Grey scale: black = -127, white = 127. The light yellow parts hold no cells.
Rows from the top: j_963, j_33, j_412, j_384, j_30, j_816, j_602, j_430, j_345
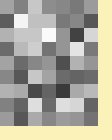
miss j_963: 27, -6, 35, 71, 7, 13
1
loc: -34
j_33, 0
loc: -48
j_30, 4
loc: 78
j_384, 2
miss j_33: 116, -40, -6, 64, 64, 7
-34
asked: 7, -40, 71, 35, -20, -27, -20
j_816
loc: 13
j_963, 3

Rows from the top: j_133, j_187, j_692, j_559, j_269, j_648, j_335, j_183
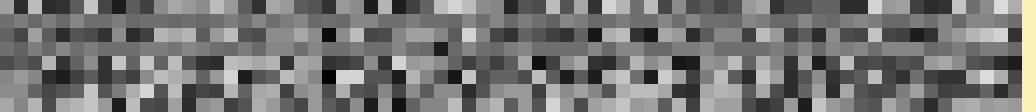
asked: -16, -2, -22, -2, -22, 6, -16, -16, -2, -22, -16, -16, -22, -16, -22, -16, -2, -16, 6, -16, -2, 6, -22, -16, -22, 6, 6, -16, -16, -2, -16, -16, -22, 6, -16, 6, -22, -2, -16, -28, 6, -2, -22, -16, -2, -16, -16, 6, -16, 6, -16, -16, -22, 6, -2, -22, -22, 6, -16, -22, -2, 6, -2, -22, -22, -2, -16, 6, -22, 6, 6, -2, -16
j_187
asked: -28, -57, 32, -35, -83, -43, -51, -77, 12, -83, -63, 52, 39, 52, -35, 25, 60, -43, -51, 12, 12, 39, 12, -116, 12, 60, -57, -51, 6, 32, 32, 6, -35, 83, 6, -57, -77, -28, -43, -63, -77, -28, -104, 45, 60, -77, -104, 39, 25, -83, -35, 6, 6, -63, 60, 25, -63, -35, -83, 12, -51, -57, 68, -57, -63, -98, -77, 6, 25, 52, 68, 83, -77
j_692
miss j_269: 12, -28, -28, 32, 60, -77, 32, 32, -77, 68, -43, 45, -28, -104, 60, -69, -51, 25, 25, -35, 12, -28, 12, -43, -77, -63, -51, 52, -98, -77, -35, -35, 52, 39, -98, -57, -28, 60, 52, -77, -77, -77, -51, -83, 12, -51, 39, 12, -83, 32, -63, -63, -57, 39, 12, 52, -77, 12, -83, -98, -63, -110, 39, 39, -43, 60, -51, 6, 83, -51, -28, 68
19
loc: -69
j_269, 24
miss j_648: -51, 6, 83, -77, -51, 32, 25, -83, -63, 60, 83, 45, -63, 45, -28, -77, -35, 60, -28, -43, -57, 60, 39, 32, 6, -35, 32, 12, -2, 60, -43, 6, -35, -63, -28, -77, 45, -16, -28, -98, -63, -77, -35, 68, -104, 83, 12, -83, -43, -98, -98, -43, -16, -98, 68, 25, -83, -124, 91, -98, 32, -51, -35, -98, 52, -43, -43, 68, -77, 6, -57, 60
75
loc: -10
j_559, 12
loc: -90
j_133, 36

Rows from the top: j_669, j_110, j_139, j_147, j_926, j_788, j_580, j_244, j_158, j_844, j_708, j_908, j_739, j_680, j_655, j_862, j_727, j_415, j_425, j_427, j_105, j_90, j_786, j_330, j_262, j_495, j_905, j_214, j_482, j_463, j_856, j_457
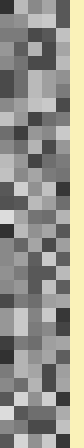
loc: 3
j_786, 2
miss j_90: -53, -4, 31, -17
37
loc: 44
j_463, 4
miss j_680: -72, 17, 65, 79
-39
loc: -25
j_415, 1

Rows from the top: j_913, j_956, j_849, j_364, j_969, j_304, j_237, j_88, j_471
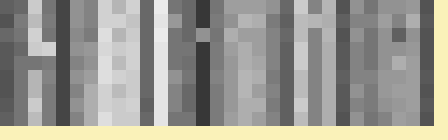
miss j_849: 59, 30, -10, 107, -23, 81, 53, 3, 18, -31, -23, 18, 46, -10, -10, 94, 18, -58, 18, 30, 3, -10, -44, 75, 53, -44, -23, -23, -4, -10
10
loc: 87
j_364, 7
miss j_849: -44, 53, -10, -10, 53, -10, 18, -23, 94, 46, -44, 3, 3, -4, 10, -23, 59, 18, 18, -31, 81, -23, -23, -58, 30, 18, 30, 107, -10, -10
75
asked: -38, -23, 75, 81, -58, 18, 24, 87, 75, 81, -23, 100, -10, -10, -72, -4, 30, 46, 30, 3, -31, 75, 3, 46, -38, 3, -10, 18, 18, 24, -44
j_364
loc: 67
j_956, 9
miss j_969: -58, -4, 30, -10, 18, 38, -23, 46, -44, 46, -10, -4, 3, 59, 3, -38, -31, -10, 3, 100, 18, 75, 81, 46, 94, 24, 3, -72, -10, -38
-16
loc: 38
j_969, 18

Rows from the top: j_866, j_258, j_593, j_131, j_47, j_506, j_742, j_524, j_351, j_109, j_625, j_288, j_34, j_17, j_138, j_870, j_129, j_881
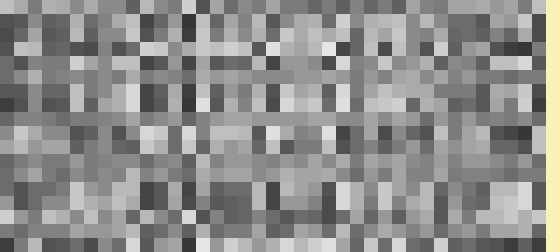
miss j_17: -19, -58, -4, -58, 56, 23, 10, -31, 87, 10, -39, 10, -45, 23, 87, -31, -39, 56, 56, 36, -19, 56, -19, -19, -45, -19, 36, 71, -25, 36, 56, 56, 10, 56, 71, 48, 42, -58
-11
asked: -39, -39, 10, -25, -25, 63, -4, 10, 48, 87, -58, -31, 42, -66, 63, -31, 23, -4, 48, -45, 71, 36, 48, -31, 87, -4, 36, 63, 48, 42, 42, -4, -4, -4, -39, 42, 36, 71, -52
j_742
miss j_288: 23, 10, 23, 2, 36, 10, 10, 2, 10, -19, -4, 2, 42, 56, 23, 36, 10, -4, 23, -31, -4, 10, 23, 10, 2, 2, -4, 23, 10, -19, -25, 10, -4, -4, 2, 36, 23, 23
29
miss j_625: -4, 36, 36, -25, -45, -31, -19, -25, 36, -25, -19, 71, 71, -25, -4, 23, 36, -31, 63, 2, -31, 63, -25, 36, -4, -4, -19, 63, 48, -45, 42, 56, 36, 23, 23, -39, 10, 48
16

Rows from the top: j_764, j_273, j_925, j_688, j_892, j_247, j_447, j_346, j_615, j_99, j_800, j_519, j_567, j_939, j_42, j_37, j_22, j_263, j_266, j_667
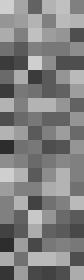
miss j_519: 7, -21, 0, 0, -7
13
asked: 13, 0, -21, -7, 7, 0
j_519
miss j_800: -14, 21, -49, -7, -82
-43
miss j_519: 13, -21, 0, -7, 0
7
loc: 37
j_764, 1
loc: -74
j_667, 0

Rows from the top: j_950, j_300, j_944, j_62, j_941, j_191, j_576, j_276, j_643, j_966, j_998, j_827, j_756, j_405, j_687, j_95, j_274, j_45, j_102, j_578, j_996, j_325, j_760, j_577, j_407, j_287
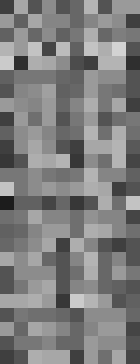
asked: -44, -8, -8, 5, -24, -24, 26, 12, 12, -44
j_407
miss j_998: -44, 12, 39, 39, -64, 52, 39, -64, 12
-38
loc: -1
j_944, 8
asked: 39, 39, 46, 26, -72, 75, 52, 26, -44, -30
j_325
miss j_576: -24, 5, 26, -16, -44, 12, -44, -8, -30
32
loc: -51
j_941, 5
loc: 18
j_95, 6

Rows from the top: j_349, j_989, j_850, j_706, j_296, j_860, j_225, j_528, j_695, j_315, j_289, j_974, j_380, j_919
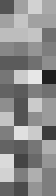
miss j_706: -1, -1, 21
7
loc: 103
j_860, 2

